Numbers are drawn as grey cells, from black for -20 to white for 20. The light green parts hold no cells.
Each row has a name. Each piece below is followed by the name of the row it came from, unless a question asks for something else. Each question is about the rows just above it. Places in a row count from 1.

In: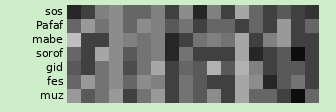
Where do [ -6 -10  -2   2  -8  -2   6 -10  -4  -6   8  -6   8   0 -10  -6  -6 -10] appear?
gid
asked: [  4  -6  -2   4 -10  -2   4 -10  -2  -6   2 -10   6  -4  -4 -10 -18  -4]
muz
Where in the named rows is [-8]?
gid, 5

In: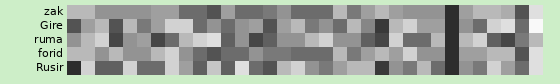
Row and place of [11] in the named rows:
Rusir, 11
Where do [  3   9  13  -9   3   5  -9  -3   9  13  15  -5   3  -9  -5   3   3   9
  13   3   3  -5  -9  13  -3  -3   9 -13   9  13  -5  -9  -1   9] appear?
ruma
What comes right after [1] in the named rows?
[-11]
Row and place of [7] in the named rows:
zak, 32

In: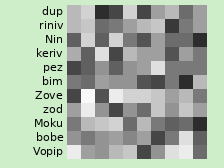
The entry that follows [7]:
[-5]
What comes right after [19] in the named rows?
[-7]
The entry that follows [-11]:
[-1]
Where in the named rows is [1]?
bobe, 5

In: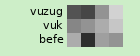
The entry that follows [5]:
[3]
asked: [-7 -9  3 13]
vuzug
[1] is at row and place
vuk, 1
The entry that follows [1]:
[3]
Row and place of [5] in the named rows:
befe, 3
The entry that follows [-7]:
[-9]

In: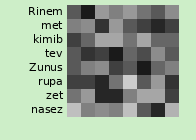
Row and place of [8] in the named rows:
nasez, 8
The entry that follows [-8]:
[2]

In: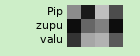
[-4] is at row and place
zupu, 2
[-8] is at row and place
Pip, 4
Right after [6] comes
[8]
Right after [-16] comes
[10]
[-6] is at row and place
valu, 4

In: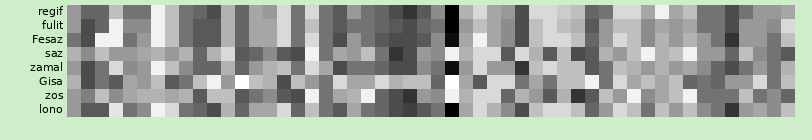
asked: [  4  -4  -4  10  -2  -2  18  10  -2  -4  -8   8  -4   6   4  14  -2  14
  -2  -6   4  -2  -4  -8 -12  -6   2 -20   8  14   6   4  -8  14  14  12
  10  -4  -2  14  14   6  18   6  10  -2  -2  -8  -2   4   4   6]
regif
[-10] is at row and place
lono, 25
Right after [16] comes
[-2]
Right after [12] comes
[10]
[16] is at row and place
lono, 4
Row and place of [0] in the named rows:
zos, 2

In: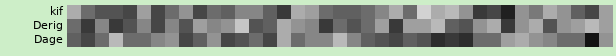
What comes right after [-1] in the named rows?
[7]
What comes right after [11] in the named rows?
[-7]

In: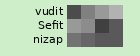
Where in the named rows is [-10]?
Sefit, 3
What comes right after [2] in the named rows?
[-10]
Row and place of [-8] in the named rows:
vudit, 1
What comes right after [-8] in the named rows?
[0]

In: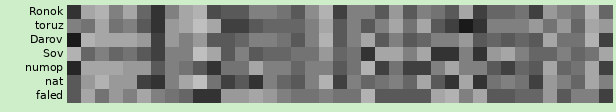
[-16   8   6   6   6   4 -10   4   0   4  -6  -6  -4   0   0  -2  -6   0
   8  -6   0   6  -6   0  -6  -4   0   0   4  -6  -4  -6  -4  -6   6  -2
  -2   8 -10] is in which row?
Darov
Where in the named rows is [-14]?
numop, 1
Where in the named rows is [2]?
Ronok, 18
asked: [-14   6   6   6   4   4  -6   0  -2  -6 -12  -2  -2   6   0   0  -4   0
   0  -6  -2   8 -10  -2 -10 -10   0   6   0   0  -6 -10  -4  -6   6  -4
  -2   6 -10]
numop
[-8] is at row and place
Ronok, 11

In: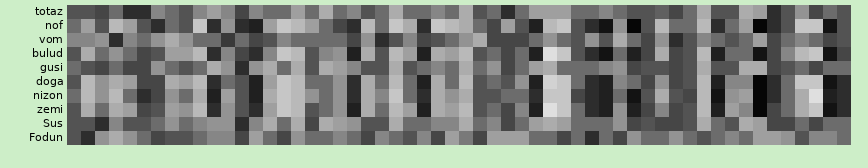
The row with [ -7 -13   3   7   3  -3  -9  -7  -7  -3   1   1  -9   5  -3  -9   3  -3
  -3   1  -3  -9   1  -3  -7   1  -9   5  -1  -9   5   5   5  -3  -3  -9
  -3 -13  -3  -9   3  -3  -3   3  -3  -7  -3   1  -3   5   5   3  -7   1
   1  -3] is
Fodun
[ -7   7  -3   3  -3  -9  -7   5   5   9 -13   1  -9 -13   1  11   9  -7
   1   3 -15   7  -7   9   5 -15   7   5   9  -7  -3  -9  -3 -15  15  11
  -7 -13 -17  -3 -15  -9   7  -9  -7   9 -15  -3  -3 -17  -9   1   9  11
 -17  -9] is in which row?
bulud
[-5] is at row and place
totaz, 43
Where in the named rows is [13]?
doga, 35
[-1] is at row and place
Fodun, 29
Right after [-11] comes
[-3]

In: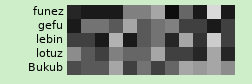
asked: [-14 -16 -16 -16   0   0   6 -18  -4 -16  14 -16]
funez
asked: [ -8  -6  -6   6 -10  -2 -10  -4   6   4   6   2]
Bukub
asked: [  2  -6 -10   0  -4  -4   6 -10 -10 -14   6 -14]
lotuz
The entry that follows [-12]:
[12]
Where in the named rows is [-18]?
funez, 8
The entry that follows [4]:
[6]
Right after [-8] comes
[-6]

